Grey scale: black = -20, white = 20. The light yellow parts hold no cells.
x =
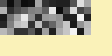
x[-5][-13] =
-7
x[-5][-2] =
15
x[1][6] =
-5
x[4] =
[9, 4, -12, -12, -6, -15, 5, -15, 7, 11, 18, -16, 10]
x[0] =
[-7, -18, -10, -18, -17, 6, -12, -14, -15, -15, -7, 15, 6]
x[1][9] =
-8
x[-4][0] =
8
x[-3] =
[-16, -2, 6, 16, 2, -13, 4, 5, 3, -15, -15, 18, -15]
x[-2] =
[-14, 0, 10, 12, -12, 10, -10, -4, 4, 11, -16, 3, 9]
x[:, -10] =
[-18, -5, 16, 12, -12]
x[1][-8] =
1
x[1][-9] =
0

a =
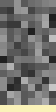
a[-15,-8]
-4
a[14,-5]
-6
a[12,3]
-5
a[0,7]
1
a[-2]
[-8, 6, 3, -6, -5, 3, 0, -9]
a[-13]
[-1, -7, -4, -3, -3, 0, 5, -15]
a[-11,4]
-15
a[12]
[2, -14, -12, -5, 4, -9, -1, 11]
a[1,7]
-6
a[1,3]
4
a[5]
[4, -6, -1, -7, 3, 0, -8, 10]
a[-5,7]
1
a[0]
[-4, -4, 3, -6, -3, -2, 0, 1]
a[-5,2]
-1
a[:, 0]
[-4, -9, -1, -8, 1, 4, 1, 2, -15, 0, -5, 2, 2, -8, -8]
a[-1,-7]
-2
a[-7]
[-15, -9, -1, -2, -2, 2, 5, -14]
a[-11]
[1, -6, -3, -6, -15, -3, -5, -1]
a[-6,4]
-8
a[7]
[2, -6, -6, -9, -5, 5, -8, -5]
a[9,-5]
-10
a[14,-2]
7
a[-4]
[2, -7, -13, 7, -1, -1, -12, 0]
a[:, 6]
[0, -4, 5, 6, -5, -8, -3, -8, 5, -6, 2, -12, -1, 0, 7]

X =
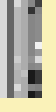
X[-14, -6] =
14
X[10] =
[14, -4, 8, 10, -16, -11]
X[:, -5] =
[-4, -4, -4, -4, -4, -4, -4, -4, -4, -4, -4, -4, -4, -4]
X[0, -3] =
7
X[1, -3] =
7
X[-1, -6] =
14
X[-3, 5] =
-11
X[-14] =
[14, -4, 14, 7, 1, -10]
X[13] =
[14, -4, 8, 7, -16, -11]
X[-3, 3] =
7
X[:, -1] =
[-10, 1, 2, 2, 2, 2, 18, 4, 14, 2, -11, -11, 0, -11]
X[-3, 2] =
8
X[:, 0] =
[14, 14, 14, 14, 14, 14, 14, 14, 14, 14, 14, 14, 14, 14]
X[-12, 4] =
1
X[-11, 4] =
1
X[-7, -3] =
7

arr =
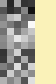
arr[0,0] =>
5
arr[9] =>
[0, -4, 15, -6, 13]
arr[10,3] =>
8
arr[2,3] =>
-4
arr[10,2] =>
0
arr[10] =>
[-8, 12, 0, 8, 2]
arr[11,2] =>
6
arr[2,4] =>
-3
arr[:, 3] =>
[-12, 1, -4, -2, 6, 12, 7, -9, 7, -6, 8, -7]
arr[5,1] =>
8
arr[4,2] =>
-2
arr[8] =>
[-11, 5, -7, 7, -8]
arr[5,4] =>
7
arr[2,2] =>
12
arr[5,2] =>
16

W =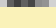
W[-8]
12
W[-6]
-10
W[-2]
3
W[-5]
-5

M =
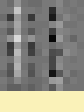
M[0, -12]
-1
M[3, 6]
-2
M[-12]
[-1, -1, 11, -1, -1, -2, -1, -13, 0, -1, -2, -1]
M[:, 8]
[1, 0, -2, 4, 1, 4, -1, -7, 1, 2, -6, 5, 2]
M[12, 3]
-3
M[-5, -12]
-1
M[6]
[-2, -11, 4, -2, -11, -2, -1, -3, -1, 0, 0, -2]
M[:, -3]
[-2, -1, 1, -2, 0, -1, 0, 2, -1, -1, 0, -3, -2]
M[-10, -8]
-2
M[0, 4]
-3
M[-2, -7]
-3
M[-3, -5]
-17
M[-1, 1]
-5
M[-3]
[-3, -7, 6, -1, -7, -2, 0, -17, -6, 0, -3, -2]
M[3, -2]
-2
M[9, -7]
-2
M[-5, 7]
-9
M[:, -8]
[-3, -1, -11, -2, -6, 3, -11, -10, -2, -6, -7, -3, -5]
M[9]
[-1, -6, 8, -2, -6, -2, -1, -9, 2, -1, -1, -1]
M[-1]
[-2, -5, -5, -3, -5, -3, -1, -6, 2, -2, -2, -2]
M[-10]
[0, -2, 6, -1, -2, -2, -2, 1, 4, -2, -2, -1]
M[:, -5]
[-1, -13, -16, 1, -10, -19, -3, -8, -9, -9, -17, 4, -6]
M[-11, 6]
-1
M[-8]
[-1, 3, 14, 0, 3, -1, -1, -19, 4, -1, -4, -1]
